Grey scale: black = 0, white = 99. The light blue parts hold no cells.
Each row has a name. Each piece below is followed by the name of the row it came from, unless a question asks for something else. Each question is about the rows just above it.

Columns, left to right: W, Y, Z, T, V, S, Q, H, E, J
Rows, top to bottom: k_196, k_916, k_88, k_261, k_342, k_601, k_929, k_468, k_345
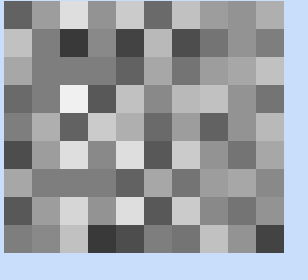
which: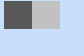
k_261
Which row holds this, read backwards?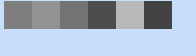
k_916
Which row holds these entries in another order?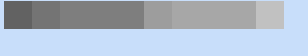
k_88
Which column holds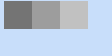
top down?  H
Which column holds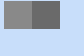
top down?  S
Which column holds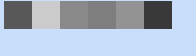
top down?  T
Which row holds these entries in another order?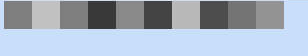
k_916

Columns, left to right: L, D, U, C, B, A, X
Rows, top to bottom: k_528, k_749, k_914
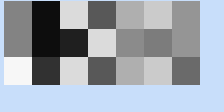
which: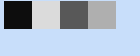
k_528
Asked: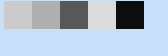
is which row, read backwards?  k_528
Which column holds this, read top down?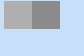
B
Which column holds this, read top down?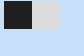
U
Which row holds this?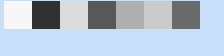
k_914
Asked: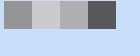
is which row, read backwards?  k_528

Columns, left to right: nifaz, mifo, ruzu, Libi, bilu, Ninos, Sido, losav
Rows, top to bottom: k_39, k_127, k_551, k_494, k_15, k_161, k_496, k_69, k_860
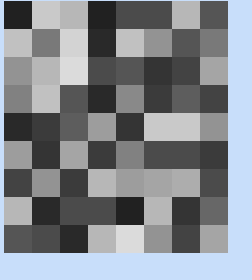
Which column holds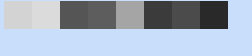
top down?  ruzu
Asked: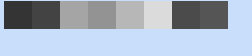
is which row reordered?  k_551
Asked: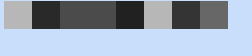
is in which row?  k_69
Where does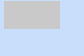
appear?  k_15
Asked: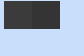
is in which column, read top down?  mifo
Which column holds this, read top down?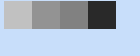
nifaz
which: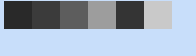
k_15

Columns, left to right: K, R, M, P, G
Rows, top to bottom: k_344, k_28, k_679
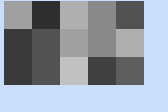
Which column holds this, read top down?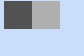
G
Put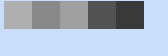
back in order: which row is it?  k_28

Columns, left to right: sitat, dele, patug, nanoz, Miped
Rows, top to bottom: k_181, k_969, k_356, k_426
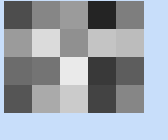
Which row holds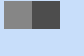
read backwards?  k_181
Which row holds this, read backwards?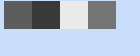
k_356
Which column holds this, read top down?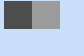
sitat

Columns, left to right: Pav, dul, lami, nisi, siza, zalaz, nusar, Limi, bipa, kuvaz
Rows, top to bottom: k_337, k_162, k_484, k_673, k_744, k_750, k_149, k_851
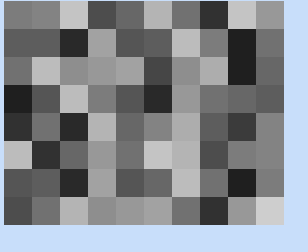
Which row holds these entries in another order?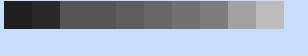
k_149
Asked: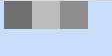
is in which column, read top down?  nusar
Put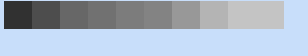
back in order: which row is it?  k_337
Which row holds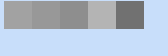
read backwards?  k_851

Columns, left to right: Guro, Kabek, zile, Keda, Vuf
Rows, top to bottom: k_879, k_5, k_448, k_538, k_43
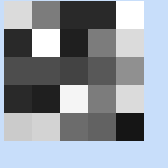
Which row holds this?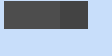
k_448
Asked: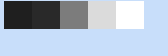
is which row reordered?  k_5
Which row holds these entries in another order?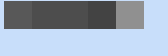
k_448

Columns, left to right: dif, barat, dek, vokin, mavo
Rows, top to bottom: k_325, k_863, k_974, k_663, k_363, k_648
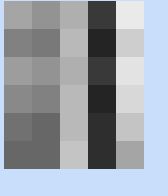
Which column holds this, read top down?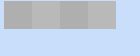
dek
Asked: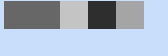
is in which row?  k_648

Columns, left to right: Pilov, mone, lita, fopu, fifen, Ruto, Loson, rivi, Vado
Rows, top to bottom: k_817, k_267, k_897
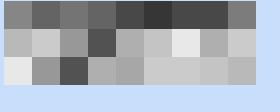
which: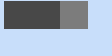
k_817
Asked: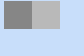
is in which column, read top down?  Pilov
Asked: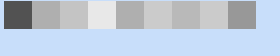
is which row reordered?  k_267
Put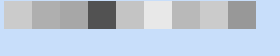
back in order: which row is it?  k_897
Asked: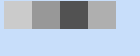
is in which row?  k_267
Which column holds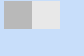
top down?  Pilov
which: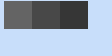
k_817

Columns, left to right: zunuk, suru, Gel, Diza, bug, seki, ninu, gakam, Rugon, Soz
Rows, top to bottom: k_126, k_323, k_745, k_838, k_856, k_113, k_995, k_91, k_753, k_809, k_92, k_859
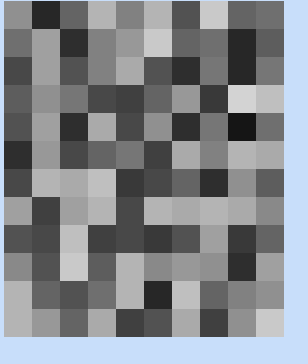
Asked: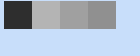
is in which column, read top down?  gakam
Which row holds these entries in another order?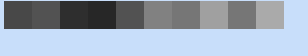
k_745
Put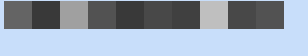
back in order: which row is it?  k_753
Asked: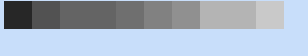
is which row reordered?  k_126

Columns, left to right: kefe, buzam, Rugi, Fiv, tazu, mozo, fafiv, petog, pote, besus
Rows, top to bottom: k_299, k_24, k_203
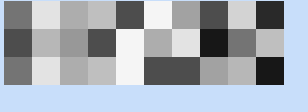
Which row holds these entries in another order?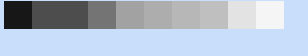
k_203
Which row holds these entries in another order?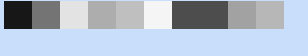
k_203
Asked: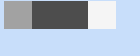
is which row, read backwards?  k_203

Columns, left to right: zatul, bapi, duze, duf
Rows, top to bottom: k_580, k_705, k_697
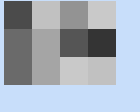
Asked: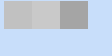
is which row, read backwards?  k_697
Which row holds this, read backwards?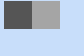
k_705
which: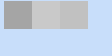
k_697
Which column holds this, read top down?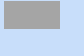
bapi
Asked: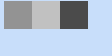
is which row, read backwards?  k_580
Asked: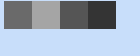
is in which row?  k_705
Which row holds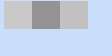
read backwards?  k_580

